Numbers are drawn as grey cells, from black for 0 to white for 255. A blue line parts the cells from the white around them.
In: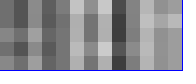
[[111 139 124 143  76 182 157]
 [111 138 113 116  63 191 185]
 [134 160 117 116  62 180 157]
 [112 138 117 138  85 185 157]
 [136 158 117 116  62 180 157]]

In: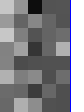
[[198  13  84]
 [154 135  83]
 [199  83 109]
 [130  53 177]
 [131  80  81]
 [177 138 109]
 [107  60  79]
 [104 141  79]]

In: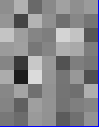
[[142 105 161 155]
 [149 180 111 117]
 [196 133 212  86]
 [155 119 175 125]
 [133 200  82 118]
 [172 219 117  80]
 [135 112 116 175]
 [132 159 115 133]
 [120 154  91 147]]

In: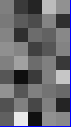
[[127  36 145]
 [121  76  47]
 [132 108 136]
 [144  64 131]
 [128 108  56]
 [ 86  58 198]
 [146 128 105]
 [ 81  71  36]
 [ 96  16 137]]

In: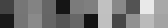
[[ 67 131  21 127 136 233]
 [ 26 138  85  19  71 187]]

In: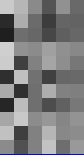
[[202 138 145]
 [ 42 107 101]
 [ 31 103  95]
 [207 139 144]
 [204 129 142]
 [ 47 113 103]
 [170 111 129]
 [ 38 111  97]
 [166 140 133]
 [193 129 136]
 [139 129 110]]

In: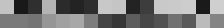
[[195  47  43  45 197  61 202  26]
 [122 116 161 125  55  70 113 187]]

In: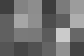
[[ 63 141 123]
 [ 96 143  94]
 [ 96 121 203]
 [ 85  81 145]]
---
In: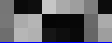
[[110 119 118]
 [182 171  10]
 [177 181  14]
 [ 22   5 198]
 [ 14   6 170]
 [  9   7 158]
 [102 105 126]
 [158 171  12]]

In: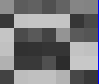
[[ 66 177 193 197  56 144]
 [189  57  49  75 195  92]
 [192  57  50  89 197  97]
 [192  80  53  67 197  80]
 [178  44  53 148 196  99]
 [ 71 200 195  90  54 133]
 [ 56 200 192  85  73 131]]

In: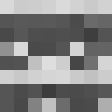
[[ 85  85 208  81 145  73  85 217]
 [ 73  75 200  83 217  87  89 203]
 [130  82 209 192  74  78  88 205]
 [192  61 213 222  75  77  89 209]
 [108  76 215 206  85  79  86 218]
 [ 73  75 202  70 211  77  75 210]
 [ 75  79 193 113  99  62 106 202]
 [174  87 204 213 100  84 102 210]]

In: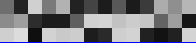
[[207 139 110]
 [220 158  34]
 [ 15  45 208]
 [210  28 122]
 [201  28 178]
 [205  95  34]
 [ 29 209  68]
 [ 42 212  28]
 [207 194  88]
 [211 204  27]
 [ 33 197  59]
 [ 18  99 172]
 [ 33 158 143]
 [211  22 182]]

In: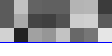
[[210  91  91]
 [ 34 169 193]
 [161  68  99]
 [150  64  96]
 [195  82  96]
 [104 205 180]
 [118 208 182]
 [230  90  59]]

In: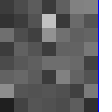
[[ 31 141  98  75  60 111  50  60]
 [ 67  85 104  88  97  77  60  76]
 [ 85  82  92  95  84  64  83  92]
 [ 81  85  59 110  60 146 194  59]
 [ 76  80 129 110  98 112  57  96]
 [ 93  64  99 105  99  96 106 129]
 [ 47 122  83  65 120 100  83 131]]

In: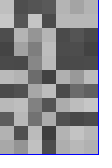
[[168 178  93 185  74 186  74  68  77 199 191]
 [148  80 184 190  80 179  73 162 180  86  78]
 [193 187 114 129 167 108 135 126 149 197  84]
 [ 76  62 172  84 189  66 186 189 181  75  89]
 [174 179  80 172  74 176  73  76  74 184 180]
 [184 195  71 189 107 153  74  77  84 183 164]
 [177 183  76 198  96 187  75  66  73 183 179]]

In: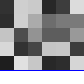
[[ 30 216 196  45  50]
 [225  50  77 208 207]
 [199  70 147 171 202]
 [ 40 197  93 109  40]
 [ 45 199  93 122  61]
 [214  60 153 122 220]]

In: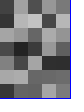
[[ 55 168 129  73 165  53  66]
 [100 172  71  35 150 182 161]
 [ 98 103 165  59 102 195  79]
 [166 105  47 152 171  71 151]
 [123 108  46  95 148 183 121]]
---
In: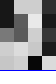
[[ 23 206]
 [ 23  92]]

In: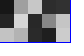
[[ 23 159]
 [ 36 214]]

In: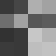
[[ 56  70]
 [110 162]]

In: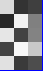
[[218  51]
 [ 39 242]]

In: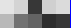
[[228 212]
 [185 114]]

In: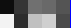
[[ 13  53]
 [243  44]]
